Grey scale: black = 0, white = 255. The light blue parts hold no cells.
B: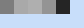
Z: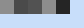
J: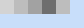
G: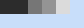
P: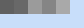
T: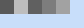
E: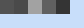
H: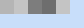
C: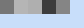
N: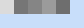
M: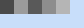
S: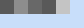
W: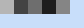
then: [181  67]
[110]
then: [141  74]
[82]
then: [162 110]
[189]
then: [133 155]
[110]
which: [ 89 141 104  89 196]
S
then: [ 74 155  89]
[141]
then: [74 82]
[141]

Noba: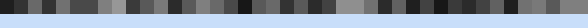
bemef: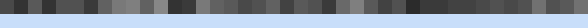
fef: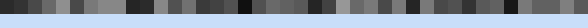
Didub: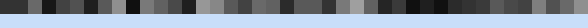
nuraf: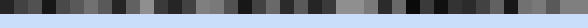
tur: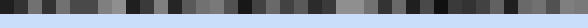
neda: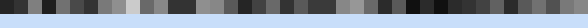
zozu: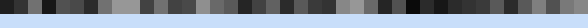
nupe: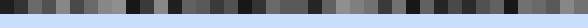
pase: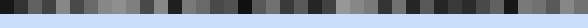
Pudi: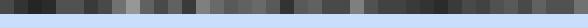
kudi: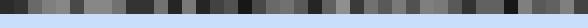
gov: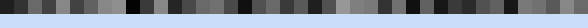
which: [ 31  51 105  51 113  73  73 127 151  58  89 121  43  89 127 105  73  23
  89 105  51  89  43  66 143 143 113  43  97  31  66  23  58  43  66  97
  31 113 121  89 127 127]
Noba
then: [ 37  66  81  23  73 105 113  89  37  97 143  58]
[113]

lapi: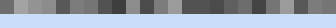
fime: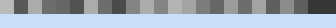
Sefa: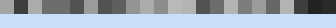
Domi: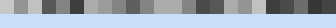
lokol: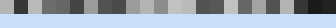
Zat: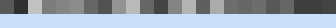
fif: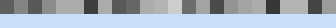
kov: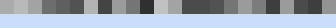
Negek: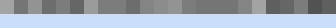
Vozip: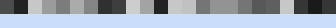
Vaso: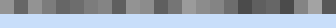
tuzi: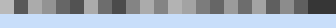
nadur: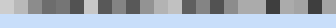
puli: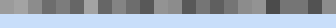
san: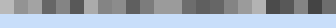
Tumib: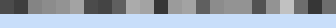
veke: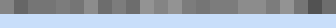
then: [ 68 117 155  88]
[124]
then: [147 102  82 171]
[109]
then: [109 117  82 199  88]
[132]
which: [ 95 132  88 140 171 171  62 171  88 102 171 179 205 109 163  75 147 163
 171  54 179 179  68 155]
fif
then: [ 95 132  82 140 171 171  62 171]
[163]
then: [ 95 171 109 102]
[109]

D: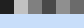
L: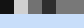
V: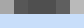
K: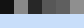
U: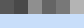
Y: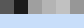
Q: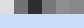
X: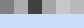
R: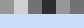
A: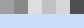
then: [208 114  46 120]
[120]
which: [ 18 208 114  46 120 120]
L
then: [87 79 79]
[95]

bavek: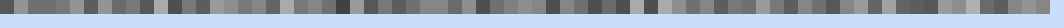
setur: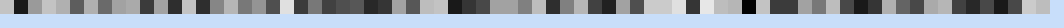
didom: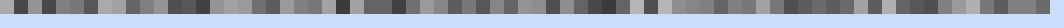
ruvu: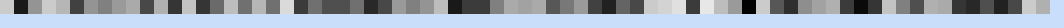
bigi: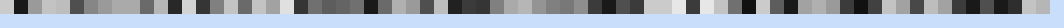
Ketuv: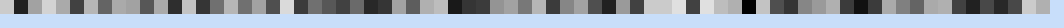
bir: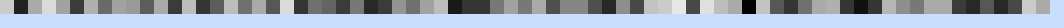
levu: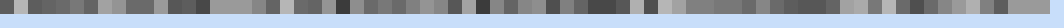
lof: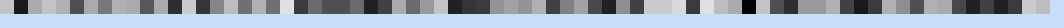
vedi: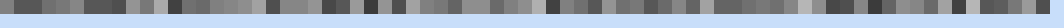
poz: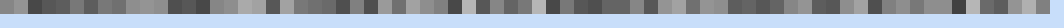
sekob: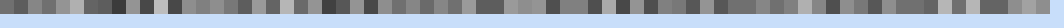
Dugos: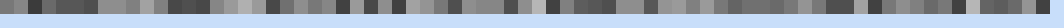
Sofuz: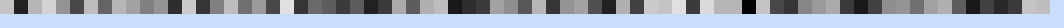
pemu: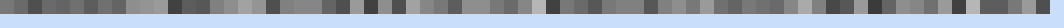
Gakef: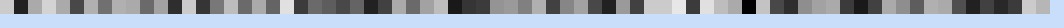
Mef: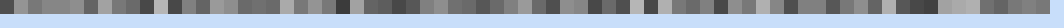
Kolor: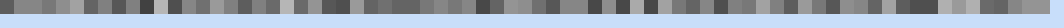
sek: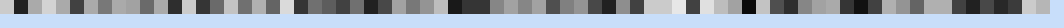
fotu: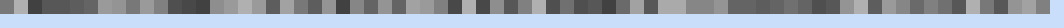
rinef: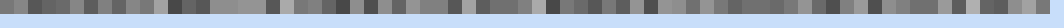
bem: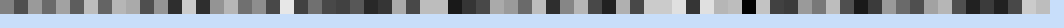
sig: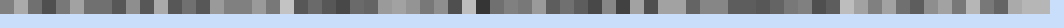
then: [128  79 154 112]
[162]
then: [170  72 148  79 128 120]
[87]
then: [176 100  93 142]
[162]
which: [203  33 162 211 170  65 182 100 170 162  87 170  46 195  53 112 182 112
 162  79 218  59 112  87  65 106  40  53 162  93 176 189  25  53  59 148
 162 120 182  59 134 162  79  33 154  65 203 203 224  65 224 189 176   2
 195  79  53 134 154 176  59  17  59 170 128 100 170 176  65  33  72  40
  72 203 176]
Ketuv
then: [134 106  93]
[87]
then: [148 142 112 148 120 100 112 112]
[106]
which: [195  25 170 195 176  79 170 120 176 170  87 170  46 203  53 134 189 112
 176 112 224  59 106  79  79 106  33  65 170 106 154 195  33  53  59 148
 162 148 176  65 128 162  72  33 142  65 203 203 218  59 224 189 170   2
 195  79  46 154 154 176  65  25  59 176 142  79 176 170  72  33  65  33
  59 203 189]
lof

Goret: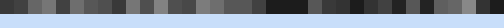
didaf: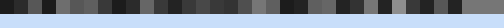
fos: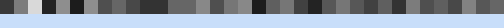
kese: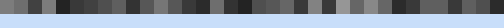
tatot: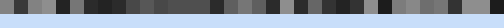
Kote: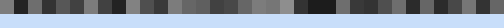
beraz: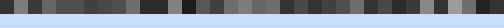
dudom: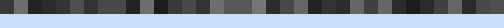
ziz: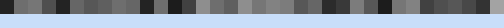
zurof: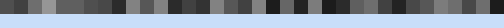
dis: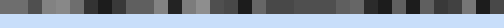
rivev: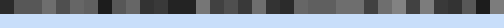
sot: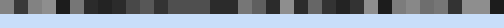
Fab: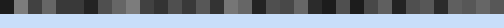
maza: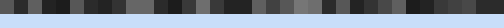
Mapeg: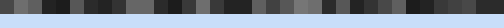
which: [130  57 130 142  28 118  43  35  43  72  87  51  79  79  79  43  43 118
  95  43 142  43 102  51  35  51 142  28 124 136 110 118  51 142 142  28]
sot
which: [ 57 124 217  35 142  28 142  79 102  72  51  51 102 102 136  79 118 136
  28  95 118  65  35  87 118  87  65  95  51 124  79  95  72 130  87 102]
fos

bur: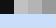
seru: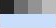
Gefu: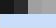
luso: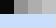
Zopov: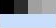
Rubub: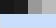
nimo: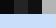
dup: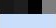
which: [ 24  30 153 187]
Rubub
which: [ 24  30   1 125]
dup

